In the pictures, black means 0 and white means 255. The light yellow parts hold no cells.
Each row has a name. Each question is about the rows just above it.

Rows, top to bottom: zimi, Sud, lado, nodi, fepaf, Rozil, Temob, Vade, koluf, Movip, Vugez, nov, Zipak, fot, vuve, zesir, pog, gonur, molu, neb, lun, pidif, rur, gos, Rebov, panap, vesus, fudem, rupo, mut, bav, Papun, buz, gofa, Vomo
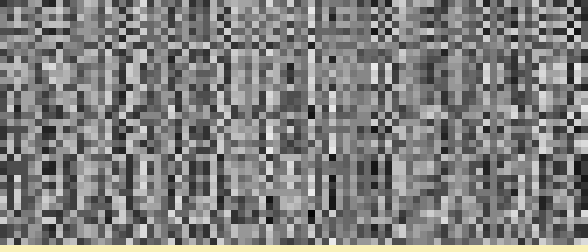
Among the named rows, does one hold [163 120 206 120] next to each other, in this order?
no
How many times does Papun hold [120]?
8
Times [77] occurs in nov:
5
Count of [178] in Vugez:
9

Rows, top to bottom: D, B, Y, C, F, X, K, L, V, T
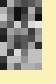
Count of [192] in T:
0
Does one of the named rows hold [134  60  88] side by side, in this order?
yes
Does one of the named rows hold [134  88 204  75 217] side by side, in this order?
no
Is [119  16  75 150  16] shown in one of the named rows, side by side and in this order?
yes
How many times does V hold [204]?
0
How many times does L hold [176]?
0
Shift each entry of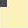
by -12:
[63]

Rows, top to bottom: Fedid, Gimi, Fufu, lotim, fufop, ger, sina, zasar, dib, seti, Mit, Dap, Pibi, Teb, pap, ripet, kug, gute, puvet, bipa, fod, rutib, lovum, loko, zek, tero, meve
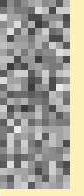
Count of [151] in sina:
0
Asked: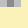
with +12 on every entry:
[203 151 203]
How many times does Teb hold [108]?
3
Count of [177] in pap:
3
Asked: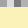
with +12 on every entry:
[175 232 135 189]

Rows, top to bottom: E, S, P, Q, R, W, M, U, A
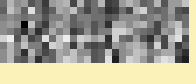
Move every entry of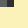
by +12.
[109  59]
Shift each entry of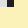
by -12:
[211  19]
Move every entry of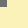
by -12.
[99]
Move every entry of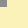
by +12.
[153]
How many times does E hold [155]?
6
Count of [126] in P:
9
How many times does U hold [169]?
3

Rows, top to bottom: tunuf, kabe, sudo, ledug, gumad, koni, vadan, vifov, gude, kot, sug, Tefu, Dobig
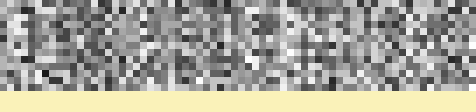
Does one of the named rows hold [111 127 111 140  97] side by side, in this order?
no
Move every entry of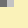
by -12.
[ 99 183]
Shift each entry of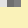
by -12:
[215  99 115]

